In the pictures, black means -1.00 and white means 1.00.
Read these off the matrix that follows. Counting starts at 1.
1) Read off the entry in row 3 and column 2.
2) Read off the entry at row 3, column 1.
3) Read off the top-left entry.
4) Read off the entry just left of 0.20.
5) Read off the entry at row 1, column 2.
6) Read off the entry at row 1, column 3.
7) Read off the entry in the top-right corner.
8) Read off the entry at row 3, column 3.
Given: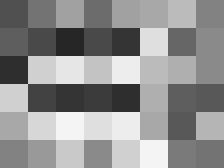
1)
0.63
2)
-0.64
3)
-0.37
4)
0.02
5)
-0.10
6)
0.26
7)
0.02
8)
0.80

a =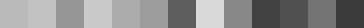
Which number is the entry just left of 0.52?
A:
0.46
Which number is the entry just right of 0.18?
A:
0.58
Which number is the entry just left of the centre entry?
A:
0.23

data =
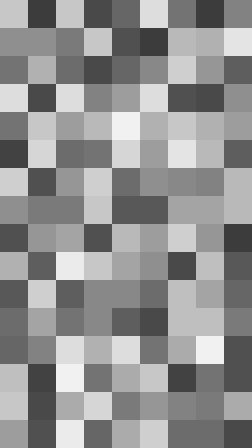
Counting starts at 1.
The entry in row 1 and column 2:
-0.53
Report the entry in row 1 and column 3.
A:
0.56
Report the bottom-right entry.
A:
-0.43
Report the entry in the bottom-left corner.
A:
0.23
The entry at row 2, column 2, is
0.12
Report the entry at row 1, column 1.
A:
0.56
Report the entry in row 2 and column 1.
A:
0.12
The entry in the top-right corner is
0.02
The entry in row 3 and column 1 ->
-0.10
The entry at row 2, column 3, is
-0.04
